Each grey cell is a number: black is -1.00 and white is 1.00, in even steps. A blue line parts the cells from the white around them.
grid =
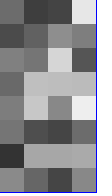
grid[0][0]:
-0.15
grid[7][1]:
-0.20
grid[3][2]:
0.48
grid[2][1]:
-0.08
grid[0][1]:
-0.51
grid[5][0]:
-0.08
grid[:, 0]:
[-0.15, -0.41, 0.00, -0.18, -0.02, -0.08, -0.60, 0.08]
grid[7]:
[0.08, -0.20, -0.46, 0.07]

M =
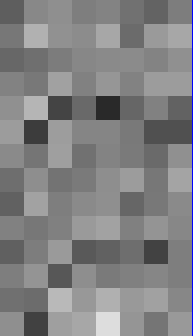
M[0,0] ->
-0.26
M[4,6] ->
0.01
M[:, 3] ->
[-0.01, 0.10, 0.06, 0.01, -0.18, 0.04, -0.11, -0.04, 0.08, 0.21, -0.30, 0.11, 0.19, 0.31]
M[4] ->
[0.13, 0.42, -0.47, -0.18, -0.68, -0.20, 0.01, -0.23]
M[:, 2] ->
[0.12, 0.14, -0.03, 0.26, -0.47, 0.23, 0.25, -0.10, -0.01, 0.00, 0.21, -0.32, 0.45, 0.25]
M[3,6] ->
0.22
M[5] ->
[0.22, -0.53, 0.23, 0.04, 0.04, -0.05, -0.37, -0.37]
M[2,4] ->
0.08
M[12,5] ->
0.20
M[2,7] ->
0.13
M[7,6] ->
-0.07
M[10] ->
[-0.25, -0.02, 0.21, -0.30, -0.24, -0.14, -0.48, -0.01]
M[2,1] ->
-0.13
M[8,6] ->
-0.06
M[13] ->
[0.12, -0.49, 0.25, 0.31, 0.73, 0.17, -0.08, 0.20]
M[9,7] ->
0.06
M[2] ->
[-0.19, -0.13, -0.03, 0.06, 0.08, 0.09, 0.03, 0.13]
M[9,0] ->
0.01
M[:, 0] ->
[-0.26, -0.07, -0.19, 0.02, 0.13, 0.22, 0.08, -0.14, -0.24, 0.01, -0.25, -0.01, -0.12, 0.12]
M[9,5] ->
0.00
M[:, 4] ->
[0.03, 0.31, 0.08, 0.18, -0.68, 0.04, 0.03, 0.11, 0.12, 0.27, -0.24, -0.04, 0.38, 0.73]
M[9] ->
[0.01, -0.07, 0.00, 0.21, 0.27, 0.00, 0.16, 0.06]
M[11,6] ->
0.05
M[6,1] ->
-0.08
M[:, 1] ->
[0.07, 0.39, -0.13, -0.06, 0.42, -0.53, -0.08, 0.11, 0.27, -0.07, -0.02, 0.16, -0.15, -0.49]
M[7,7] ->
0.29
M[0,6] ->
-0.22

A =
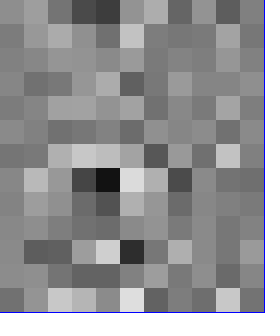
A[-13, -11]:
0.11
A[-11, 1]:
0.06
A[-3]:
[0.08, -0.27, -0.25, 0.23, 0.62, -0.65, -0.07, 0.37, 0.08, -0.07, 0.21]
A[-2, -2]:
-0.17
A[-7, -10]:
-0.05
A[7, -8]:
-0.46
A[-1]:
[-0.11, 0.16, 0.57, 0.42, 0.09, 0.74, -0.23, -0.02, -0.14, 0.57, -0.10]
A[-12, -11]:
-0.03
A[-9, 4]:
0.15
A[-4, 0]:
0.07
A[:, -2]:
[-0.27, 0.28, 0.18, 0.04, 0.29, -0.11, 0.52, -0.10, 0.00, -0.07, -0.07, -0.17, 0.57]
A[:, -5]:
[0.36, -0.02, -0.04, -0.06, -0.11, 0.13, -0.32, 0.38, 0.18, 0.15, -0.07, 0.23, -0.23]
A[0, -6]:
0.15
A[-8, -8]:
-0.07
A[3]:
[0.05, -0.11, -0.06, 0.18, 0.35, -0.25, -0.06, 0.21, 0.04, 0.04, 0.12]
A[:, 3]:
[-0.42, 0.13, 0.15, 0.18, 0.27, -0.07, 0.56, -0.46, -0.16, -0.11, 0.23, -0.22, 0.42]
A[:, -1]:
[0.00, -0.07, 0.01, 0.12, -0.01, 0.08, 0.00, -0.13, -0.04, 0.02, 0.21, 0.05, -0.10]
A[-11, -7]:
0.08
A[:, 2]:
[-0.09, 0.34, 0.17, -0.06, 0.26, -0.11, 0.38, 0.19, 0.13, -0.01, -0.25, -0.09, 0.57]
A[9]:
[0.07, 0.11, -0.01, -0.11, -0.15, 0.08, 0.15, -0.04, 0.08, -0.07, 0.02]
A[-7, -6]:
0.28
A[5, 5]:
-0.15
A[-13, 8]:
0.15
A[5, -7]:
0.02
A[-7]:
[-0.08, -0.05, 0.38, 0.56, 0.48, 0.28, -0.32, 0.20, -0.12, 0.52, 0.00]
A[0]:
[0.11, 0.24, -0.09, -0.42, -0.52, 0.15, 0.36, -0.21, 0.15, -0.27, 0.00]
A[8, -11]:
0.03

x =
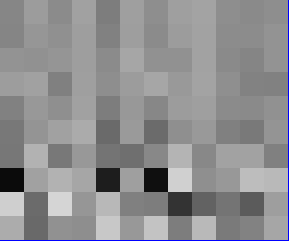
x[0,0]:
0.05
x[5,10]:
-0.05
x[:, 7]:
[0.25, 0.22, 0.14, 0.20, 0.22, 0.12, 0.41, 0.63, -0.60, -0.02]
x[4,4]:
-0.02
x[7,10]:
0.48
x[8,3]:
0.18
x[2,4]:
0.09
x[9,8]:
0.45
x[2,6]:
0.14
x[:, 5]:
[0.25, 0.24, 0.30, 0.22, 0.19, 0.21, -0.13, 0.25, 0.00, 0.19]
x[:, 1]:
[0.22, 0.18, 0.14, 0.26, 0.19, 0.16, 0.40, 0.26, -0.16, -0.18]
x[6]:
[-0.07, 0.40, -0.06, 0.19, -0.09, -0.13, 0.07, 0.41, 0.07, 0.27, 0.27, 0.00]
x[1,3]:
0.24
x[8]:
[0.62, -0.16, 0.67, 0.18, 0.44, 0.00, -0.02, -0.60, -0.23, -0.09, -0.29, 0.24]
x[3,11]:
0.01
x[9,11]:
0.30
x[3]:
[0.23, 0.26, 0.00, 0.25, 0.11, 0.22, 0.30, 0.20, 0.28, 0.12, 0.02, 0.01]
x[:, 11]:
[0.11, 0.15, 0.15, 0.01, 0.14, 0.16, 0.00, 0.45, 0.24, 0.30]
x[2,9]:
0.08
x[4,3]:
0.26
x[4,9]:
0.09
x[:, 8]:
[0.28, 0.27, 0.27, 0.28, 0.25, 0.20, 0.07, 0.12, -0.23, 0.45]
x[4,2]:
0.12
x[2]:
[0.15, 0.14, 0.17, 0.24, 0.09, 0.30, 0.14, 0.14, 0.27, 0.08, 0.04, 0.15]
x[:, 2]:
[0.09, 0.13, 0.17, 0.00, 0.12, 0.26, -0.06, 0.40, 0.67, 0.14]
